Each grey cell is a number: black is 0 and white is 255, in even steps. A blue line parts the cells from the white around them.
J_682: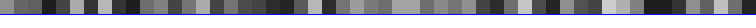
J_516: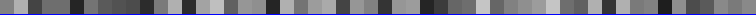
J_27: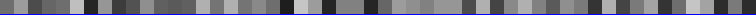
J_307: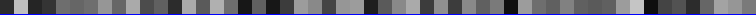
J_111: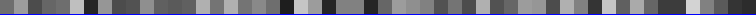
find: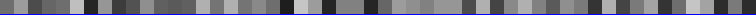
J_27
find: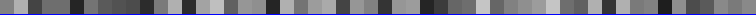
J_516
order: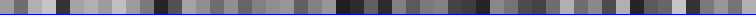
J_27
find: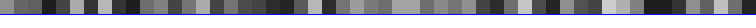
J_682

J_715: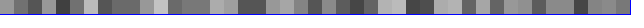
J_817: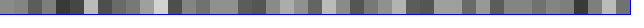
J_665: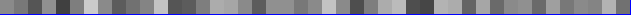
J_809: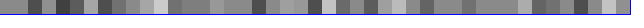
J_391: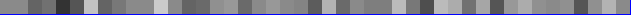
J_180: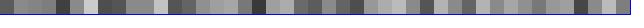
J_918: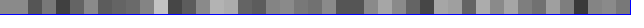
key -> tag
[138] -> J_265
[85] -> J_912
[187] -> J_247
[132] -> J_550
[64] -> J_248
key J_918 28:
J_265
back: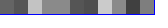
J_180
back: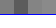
J_817
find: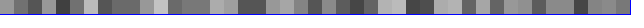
J_715

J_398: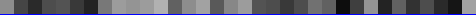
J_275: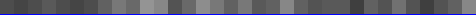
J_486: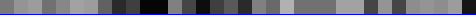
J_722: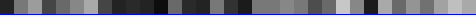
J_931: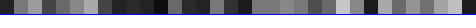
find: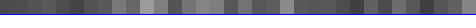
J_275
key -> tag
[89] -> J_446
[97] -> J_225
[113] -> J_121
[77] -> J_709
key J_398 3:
J_709
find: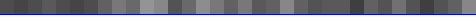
J_275
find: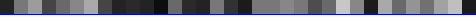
J_931

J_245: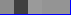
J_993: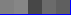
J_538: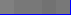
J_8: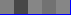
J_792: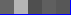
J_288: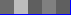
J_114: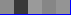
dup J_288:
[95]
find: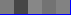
J_8
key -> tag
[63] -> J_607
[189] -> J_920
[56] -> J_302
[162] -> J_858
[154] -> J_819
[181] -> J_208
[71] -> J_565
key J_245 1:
J_607
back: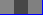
J_8
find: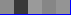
J_114

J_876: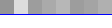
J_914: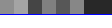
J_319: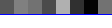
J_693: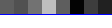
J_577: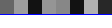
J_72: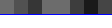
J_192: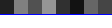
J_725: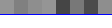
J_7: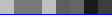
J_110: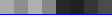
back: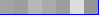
J_876
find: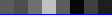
J_693

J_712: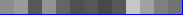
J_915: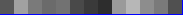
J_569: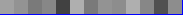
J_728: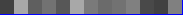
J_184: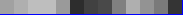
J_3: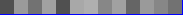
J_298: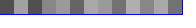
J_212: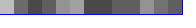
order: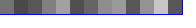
J_712
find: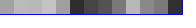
J_184
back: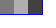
J_569
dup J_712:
[87]
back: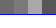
J_728
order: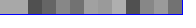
J_298

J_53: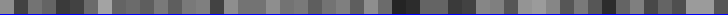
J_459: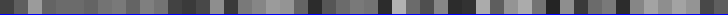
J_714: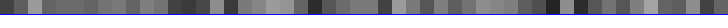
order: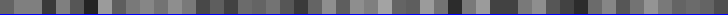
J_714
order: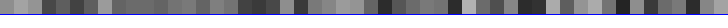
J_459
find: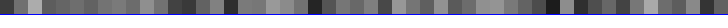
J_714
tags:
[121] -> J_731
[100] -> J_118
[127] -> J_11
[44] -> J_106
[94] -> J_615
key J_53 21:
J_731

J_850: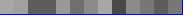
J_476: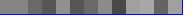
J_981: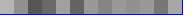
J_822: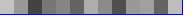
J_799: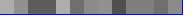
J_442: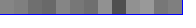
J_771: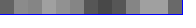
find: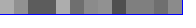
J_799
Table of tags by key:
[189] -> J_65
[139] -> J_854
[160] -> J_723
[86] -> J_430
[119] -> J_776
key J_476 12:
J_723
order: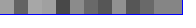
J_476
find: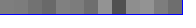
J_442
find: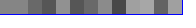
J_476
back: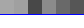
J_476
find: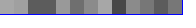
J_850

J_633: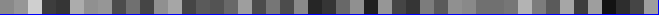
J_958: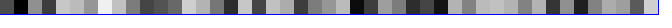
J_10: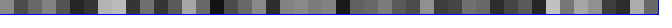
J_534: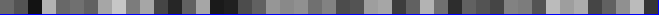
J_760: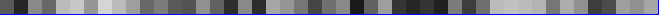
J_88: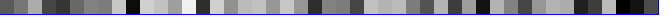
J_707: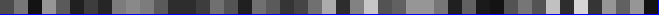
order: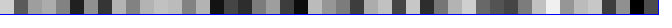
J_958
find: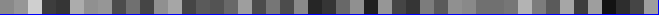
J_633
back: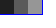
J_707
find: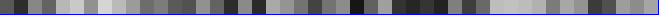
J_760

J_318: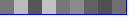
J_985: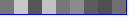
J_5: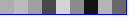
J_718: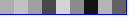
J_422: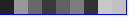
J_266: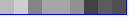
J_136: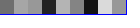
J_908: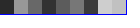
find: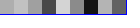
J_718
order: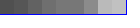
J_318
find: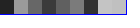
J_422

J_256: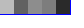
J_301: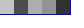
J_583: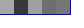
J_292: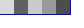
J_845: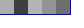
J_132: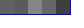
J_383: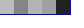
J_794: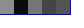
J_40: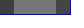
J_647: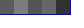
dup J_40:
[118]
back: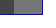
J_40
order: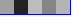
J_383

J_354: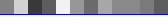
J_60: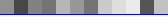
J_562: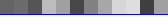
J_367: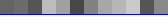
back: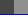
J_60
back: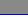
J_354
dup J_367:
[85]

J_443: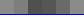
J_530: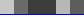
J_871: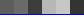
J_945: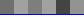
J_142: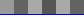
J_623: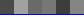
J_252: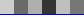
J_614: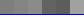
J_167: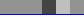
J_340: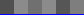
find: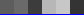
J_871
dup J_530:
[60]
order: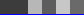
J_530
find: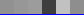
J_167
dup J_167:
[147]
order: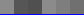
J_340
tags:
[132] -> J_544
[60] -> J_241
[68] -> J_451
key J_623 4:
J_241

